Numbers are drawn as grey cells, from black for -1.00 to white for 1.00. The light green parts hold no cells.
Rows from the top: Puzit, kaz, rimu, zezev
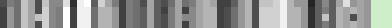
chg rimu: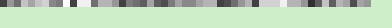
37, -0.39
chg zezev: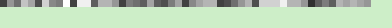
14, -0.13
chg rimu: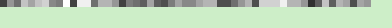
32, -0.49
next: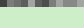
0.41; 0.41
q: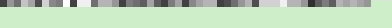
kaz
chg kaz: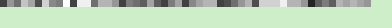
45, -0.62

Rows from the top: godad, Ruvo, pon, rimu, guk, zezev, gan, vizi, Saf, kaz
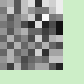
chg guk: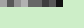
1, 0.16
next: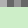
0.39; -0.19
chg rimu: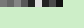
4, -0.41
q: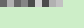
zezev
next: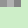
-0.41; -0.19

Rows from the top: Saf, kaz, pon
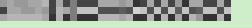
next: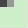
-0.59; 0.31
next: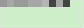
-0.02; -0.47
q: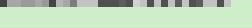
kaz
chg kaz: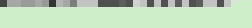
8, -0.47
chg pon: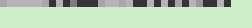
15, 0.42
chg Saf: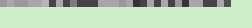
33, -0.47

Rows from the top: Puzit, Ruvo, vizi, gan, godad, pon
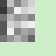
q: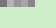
vizi
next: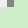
0.30; 0.18
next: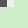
0.05; 0.30
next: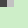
0.05; 0.41
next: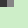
0.88; 0.65
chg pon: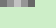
3, 0.41

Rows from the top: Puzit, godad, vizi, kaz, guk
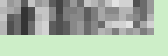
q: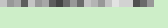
Puzit
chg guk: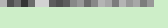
6, 0.54
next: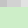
-0.16; 0.31
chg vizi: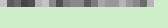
4, -0.59
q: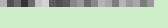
guk
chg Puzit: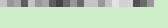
14, 0.41

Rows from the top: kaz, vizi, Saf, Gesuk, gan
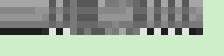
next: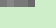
-0.18; 0.06
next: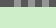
0.17; 0.06
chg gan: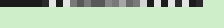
21, 0.79
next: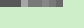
-0.31; 0.30
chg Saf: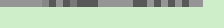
29, 0.06
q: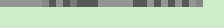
Saf

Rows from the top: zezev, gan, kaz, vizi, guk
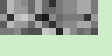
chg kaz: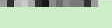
10, -0.05
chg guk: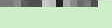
10, 0.45
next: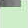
0.08; 0.32
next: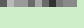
0.32; 0.32

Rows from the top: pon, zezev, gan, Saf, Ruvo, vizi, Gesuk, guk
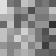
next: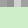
-0.06; -0.39
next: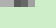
-0.06; -0.06
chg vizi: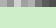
1, 0.51
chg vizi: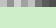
5, 0.38
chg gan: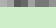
2, 0.38

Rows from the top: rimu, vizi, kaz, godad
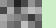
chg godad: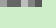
2, -0.08
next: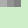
-0.08; -0.54
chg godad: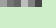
6, -0.31
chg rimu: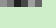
5, 0.15
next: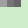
0.49; 0.02
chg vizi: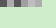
1, -0.44
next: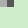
0.25; 0.49

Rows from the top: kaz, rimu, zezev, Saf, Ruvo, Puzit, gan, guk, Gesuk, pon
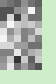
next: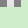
0.36; 0.48
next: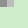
0.01; 0.13
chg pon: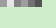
3, -0.11
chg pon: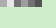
1, 0.23

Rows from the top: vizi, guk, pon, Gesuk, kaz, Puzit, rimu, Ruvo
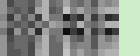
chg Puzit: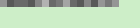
2, -0.41
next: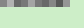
0.05; 0.17
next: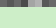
0.53; 0.05
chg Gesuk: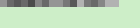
8, 0.29

